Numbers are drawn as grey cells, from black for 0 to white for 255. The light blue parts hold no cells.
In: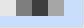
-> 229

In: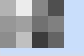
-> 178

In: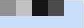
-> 145

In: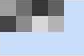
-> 159

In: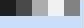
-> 31

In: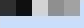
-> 48
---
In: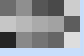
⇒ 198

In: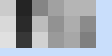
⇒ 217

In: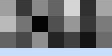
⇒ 186

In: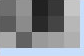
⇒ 91

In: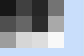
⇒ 79

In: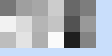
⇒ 242

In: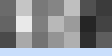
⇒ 100

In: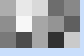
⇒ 141
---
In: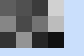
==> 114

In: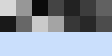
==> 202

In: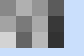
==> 169

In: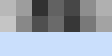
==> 78

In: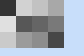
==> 101

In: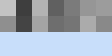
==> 164

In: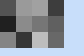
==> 118
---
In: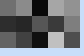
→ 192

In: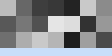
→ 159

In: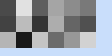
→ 152

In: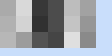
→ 223

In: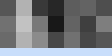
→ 71

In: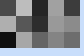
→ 132

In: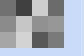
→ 87

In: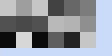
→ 36
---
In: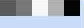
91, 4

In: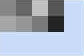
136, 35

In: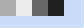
172, 33

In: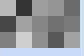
184, 162

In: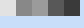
226, 58

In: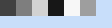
65, 158
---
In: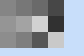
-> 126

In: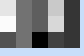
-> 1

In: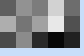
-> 41

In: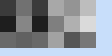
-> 162

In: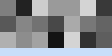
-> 212

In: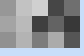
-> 124

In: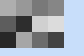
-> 166

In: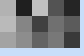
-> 99
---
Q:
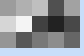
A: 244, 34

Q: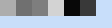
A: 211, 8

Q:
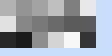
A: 247, 26

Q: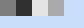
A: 228, 48

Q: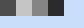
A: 197, 42

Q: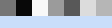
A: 248, 8
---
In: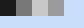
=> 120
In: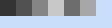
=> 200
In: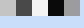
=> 243
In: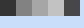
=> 166
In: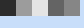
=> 228
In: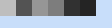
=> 125
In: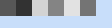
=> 132
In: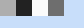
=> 34
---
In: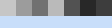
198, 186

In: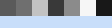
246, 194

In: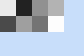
253, 234

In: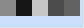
197, 137

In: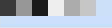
238, 198

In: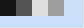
221, 157

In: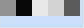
231, 209

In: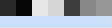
230, 214

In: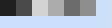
209, 172
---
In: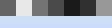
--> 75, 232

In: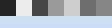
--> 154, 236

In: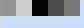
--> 5, 205

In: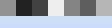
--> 237, 237

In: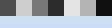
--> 44, 227

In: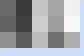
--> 204, 248

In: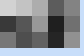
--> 152, 210
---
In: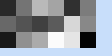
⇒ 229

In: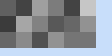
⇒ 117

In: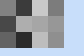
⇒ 189

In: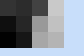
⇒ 167

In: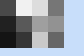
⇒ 201

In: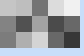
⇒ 104

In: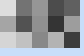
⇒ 179

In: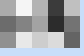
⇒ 219
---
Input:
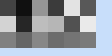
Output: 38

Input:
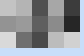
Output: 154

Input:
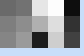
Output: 141

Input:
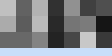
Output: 92

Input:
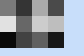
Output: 103

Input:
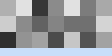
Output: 139

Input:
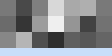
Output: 53

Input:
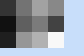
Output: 95

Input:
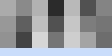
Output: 95

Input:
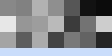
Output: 150
